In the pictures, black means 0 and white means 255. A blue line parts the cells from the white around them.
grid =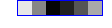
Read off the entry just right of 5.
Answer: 33
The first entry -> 231
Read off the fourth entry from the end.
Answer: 5

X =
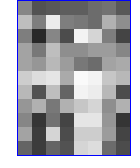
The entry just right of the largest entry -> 243
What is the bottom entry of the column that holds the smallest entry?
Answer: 60
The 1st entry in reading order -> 134
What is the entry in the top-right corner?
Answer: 88
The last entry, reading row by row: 76
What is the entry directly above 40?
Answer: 126
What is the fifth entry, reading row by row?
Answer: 94
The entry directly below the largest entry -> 243
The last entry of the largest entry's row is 184
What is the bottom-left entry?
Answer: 100
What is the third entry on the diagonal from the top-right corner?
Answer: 213
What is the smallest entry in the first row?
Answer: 82
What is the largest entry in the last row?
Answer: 221
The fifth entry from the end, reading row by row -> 82
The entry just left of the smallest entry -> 126
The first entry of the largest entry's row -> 205
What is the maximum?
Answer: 250
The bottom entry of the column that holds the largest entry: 213
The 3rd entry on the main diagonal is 134
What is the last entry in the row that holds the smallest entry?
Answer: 68

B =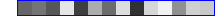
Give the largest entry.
241
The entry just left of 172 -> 62

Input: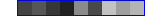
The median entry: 86
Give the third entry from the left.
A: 55
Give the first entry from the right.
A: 180

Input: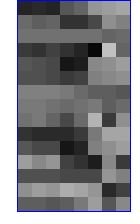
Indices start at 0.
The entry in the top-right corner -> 165
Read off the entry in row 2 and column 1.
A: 113
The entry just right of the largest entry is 100
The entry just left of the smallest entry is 36
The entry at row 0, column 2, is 36
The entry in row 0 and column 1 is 42
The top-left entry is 36
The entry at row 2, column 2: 113
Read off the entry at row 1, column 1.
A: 94
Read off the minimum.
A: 8
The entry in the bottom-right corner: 136
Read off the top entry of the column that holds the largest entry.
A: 157
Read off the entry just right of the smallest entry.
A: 193
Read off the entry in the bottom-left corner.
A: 94
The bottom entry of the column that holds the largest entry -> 86
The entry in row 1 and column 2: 100
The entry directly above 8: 113
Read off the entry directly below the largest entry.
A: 143
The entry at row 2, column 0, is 113
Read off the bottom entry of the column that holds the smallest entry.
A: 157
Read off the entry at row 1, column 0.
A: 106

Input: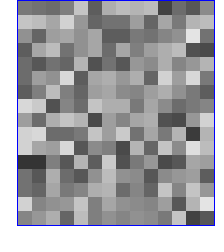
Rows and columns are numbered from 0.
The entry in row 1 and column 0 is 196
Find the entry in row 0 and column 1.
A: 114
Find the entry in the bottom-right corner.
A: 87
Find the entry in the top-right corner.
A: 139
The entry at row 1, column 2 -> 166
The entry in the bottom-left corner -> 133
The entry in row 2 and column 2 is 158
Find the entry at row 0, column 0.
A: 121
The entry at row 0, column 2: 108
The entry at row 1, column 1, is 188
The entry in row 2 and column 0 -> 145
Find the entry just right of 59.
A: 180

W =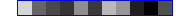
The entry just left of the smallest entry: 31
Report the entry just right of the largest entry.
101
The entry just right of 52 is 142

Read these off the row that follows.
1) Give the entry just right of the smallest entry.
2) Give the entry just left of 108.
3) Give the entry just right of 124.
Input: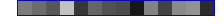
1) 131
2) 124
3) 108

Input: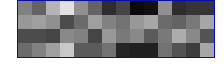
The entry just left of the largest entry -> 180
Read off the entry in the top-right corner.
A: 53
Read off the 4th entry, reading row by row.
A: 226
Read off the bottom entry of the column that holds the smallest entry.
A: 32
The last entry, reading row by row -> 166
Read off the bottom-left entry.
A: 107
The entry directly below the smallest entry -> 152
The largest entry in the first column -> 152
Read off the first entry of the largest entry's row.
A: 129
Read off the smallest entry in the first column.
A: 76
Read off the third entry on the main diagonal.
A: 69
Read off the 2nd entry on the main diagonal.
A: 159
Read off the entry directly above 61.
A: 137
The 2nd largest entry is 200
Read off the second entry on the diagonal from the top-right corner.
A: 121
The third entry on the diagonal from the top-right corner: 172

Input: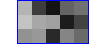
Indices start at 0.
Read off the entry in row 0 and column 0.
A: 180
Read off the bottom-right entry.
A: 106
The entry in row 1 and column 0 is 195
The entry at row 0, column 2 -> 20

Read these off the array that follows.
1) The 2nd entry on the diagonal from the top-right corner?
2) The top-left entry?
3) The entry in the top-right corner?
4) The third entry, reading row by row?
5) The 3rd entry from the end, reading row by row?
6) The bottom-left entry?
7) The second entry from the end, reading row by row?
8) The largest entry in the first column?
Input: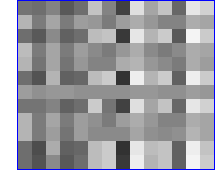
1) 172
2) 116
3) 209
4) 131
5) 97
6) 110
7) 244
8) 188
